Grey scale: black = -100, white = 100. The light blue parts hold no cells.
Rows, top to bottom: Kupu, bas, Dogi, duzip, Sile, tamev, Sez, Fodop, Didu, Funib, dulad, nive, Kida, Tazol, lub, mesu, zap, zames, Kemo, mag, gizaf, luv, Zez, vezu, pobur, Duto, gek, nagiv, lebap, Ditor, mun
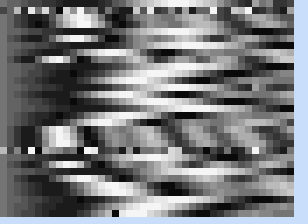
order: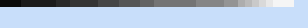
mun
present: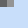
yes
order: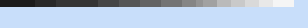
Kupu

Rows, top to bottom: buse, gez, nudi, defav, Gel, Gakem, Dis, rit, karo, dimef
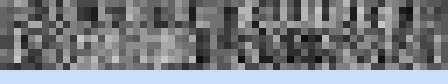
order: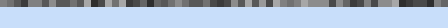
Dis
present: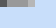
yes

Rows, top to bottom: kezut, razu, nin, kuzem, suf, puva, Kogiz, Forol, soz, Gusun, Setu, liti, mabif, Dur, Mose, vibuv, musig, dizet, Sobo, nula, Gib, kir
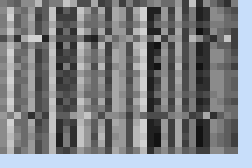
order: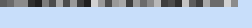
liti
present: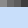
yes
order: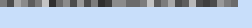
Setu
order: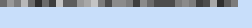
musig
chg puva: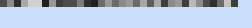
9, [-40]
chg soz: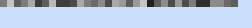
20, [9]
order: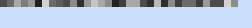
Forol

